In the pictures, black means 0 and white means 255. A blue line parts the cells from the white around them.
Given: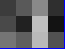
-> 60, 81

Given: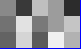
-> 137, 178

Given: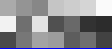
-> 170, 66

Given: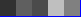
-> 49, 128

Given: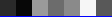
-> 42, 88

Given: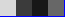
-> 217, 103

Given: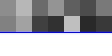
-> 141, 57

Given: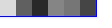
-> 219, 69
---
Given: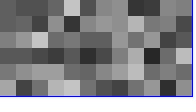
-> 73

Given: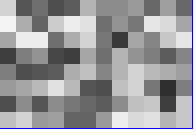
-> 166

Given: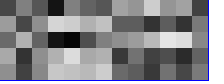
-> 122

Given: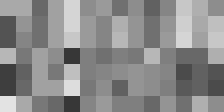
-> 191

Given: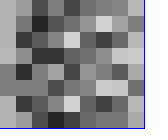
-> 127

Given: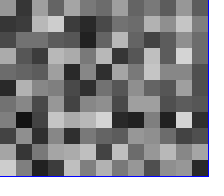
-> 127

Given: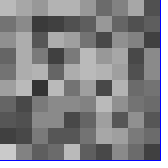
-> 94

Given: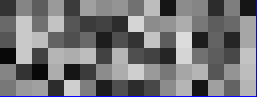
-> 166

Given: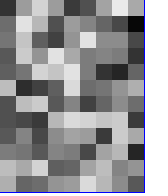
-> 7
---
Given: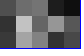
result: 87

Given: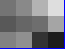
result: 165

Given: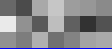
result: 82

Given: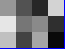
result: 47

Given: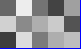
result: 83

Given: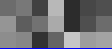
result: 108

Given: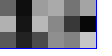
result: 7

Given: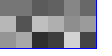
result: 155
